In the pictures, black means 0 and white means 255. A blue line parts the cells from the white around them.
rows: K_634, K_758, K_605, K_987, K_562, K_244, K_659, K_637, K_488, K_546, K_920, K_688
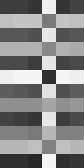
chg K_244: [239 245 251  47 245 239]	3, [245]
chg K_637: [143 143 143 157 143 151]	4, [164]
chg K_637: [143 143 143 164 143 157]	6, [151]
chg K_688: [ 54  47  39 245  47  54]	1, [47]
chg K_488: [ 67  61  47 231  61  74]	3, [54]
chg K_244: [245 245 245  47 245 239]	1, [239]

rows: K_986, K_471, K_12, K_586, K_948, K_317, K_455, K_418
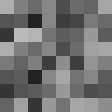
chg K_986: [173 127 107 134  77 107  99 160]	8, [166]
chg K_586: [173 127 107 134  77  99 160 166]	6, [107]
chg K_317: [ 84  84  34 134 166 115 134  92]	2, [92]
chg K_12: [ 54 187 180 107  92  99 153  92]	4, [115]
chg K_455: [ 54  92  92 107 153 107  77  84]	2, [84]
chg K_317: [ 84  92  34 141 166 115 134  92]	4, [134]
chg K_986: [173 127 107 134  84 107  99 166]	5, [77]

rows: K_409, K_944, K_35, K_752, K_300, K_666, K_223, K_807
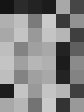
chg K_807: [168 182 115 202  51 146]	6, [153]
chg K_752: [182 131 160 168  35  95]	1, [190]

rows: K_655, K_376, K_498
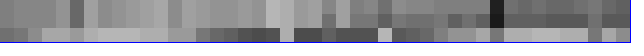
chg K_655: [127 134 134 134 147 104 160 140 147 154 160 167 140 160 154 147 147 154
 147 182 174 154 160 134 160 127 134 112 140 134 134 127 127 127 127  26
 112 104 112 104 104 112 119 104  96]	36, [32]
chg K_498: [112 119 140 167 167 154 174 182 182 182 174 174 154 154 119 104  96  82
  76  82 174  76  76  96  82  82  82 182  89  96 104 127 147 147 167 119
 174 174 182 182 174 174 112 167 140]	43, [119]
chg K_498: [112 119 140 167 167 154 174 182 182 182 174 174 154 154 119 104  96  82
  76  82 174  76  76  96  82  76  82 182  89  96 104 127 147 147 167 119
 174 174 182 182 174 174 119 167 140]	26, [82]

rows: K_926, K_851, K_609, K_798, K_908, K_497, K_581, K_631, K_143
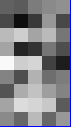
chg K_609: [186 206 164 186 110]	5, [118]
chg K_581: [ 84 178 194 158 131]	2, [172]

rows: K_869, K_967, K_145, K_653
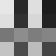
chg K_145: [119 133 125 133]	2, [141]
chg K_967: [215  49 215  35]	1, [223]
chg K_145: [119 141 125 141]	4, [133]

